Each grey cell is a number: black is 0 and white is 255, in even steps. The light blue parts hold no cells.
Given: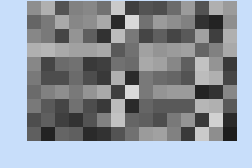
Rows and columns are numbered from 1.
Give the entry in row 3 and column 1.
135
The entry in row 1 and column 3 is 83
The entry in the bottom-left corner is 95
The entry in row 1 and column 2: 176
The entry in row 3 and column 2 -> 121
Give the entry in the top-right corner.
155
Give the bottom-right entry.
29
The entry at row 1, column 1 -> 142
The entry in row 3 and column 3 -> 69

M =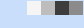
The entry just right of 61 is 139
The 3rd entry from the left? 61

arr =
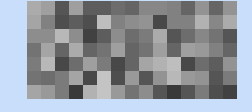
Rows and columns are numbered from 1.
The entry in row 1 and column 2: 159
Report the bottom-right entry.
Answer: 65
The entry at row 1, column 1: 171
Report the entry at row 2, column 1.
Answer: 165
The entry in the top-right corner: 147
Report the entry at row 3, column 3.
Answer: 184
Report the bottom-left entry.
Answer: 165
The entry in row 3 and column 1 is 141
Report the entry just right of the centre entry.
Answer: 115
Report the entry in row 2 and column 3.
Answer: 78
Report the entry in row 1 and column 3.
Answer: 85
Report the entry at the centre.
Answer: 101
